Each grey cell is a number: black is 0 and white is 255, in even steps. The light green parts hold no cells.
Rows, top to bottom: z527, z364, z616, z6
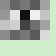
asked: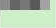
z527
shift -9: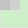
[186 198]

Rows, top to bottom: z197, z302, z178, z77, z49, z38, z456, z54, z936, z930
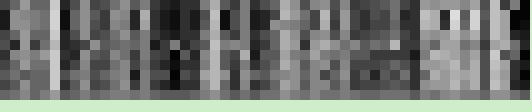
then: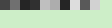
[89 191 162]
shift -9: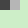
[59 173]
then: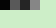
[182 89 68]
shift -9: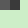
[80 49]
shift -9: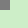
[115]
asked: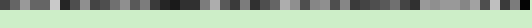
z197
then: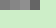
[134 68 101]

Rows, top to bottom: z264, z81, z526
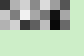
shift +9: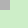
[187]
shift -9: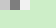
[191 117 232]
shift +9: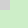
[218]
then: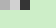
[95 190 8]
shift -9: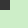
[44]

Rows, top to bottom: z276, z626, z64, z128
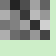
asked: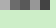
z128
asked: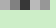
z626
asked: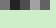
z276
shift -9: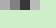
[165 120 46 177]

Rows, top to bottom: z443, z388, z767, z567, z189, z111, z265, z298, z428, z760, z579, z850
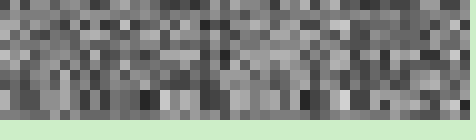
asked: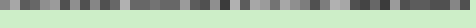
z265
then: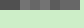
[155 103 103]
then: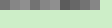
[125 115 143]

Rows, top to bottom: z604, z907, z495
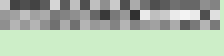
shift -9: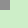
[134]
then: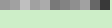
[121 152 48]
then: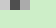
[112 79 91]

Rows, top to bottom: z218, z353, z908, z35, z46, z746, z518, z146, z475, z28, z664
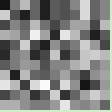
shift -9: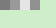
[114 144 220 135]
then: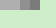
[123 153 229]
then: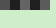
[80 100 218]
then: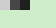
[144 91 123]
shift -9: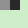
[135 32]
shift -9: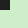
[22]

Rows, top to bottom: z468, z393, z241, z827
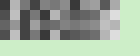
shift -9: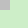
[182]
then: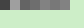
[140 191 181]
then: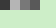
[100 110 181]
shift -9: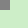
[121]
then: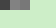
[140 57 149]
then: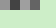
[110 130 120]
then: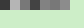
[57 149 159]

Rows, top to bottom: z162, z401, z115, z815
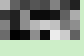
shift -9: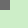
[98]
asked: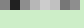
z115
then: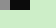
[21 97 172]
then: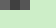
[73 130 64]
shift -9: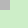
[174]

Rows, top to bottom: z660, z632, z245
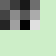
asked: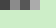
z632
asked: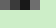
z660
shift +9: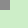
[148]
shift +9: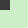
[67]
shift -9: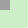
[151]

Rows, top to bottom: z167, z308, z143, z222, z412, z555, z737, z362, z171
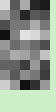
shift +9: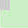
[214]
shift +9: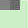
[139 116]
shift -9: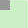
[143]
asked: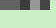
z737

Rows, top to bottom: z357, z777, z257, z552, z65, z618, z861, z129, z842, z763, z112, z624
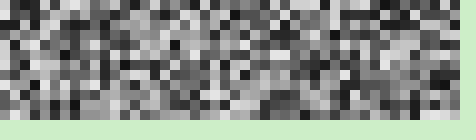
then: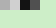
[80 123 90]
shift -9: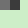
[103 50]
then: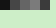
[218 112 218]
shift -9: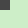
[61]
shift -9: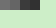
[103 92 50 40]
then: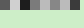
[90 29 157]

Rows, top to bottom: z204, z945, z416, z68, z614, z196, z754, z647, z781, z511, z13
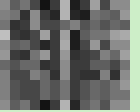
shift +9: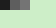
[38 103 125]
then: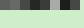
[151 71 140]
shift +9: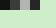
[28 68 188 47]
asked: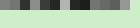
z945
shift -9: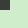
[50]
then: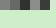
[49 49 128]
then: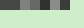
[49 49 128]

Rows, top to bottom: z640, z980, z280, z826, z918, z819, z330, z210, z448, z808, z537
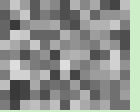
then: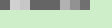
[157 146 90]
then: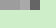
[78 157 178]

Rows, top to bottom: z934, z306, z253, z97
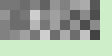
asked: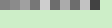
z97
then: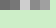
[139 87 139]
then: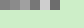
[171 109 194]
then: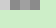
[87 139 77]
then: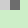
[171 109 194]

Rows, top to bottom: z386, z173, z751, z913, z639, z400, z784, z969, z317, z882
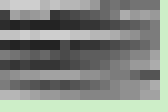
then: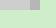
[194 182 182]
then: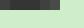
[84 93 104]
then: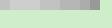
[144 124 124]
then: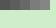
[153 153 172]
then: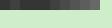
[124 133 153]
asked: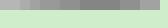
z882

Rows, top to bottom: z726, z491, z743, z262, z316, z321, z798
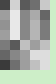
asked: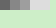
z321
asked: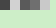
z726
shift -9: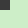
[49]

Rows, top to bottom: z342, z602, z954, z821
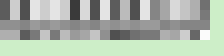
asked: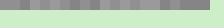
z954
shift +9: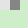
[237 142]
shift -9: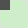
[71]

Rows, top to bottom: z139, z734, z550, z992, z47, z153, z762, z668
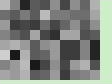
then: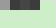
[110 70 101]
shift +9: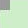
[163]
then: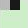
[70 142 70]
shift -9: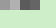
[145 168 82 92]
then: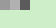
[101 154 60]
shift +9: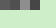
[100 89 151 79]
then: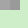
[177 91 101]

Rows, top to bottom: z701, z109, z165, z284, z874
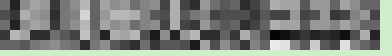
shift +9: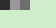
[55 161 119]
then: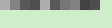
[78 78 55]
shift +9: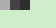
[183 76 55]
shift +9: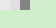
[243 233 140]
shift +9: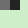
[119 44]
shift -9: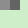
[132 91]
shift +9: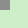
[150]

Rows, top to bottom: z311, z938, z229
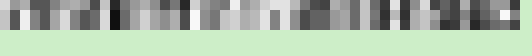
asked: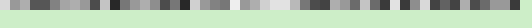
z311
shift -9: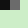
[7 98]
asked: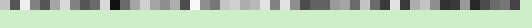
z229

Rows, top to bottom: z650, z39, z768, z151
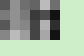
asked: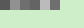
z650
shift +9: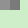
[154 131]
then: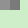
[58 77 18]

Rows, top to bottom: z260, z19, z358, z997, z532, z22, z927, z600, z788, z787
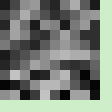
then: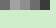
[47 58 99]
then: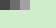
[142 109 58]

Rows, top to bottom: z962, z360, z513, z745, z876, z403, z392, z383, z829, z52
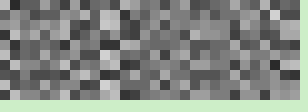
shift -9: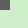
[85]
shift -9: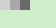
[200 159 96]
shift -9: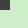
[55]
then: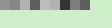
[135 158 125]
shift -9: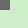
[96]
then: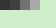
[105 94 168]

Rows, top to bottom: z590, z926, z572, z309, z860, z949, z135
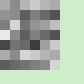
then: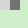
[148 159 190]
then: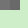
[60 159 202]
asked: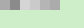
z949
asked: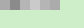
z590
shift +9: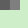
[103 136]
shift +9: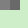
[136 114]

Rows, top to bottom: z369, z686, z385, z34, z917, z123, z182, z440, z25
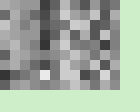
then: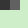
[119 140 234]
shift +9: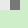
[243 128]
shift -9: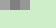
[153 119 142]
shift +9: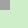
[171]
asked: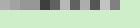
z34

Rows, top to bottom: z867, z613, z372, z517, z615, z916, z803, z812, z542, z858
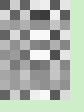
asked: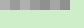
z542
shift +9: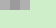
[185 164 185]
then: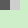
[99 229 238]
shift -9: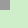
[146]
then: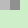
[187 133 122]
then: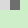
[248 248 78]

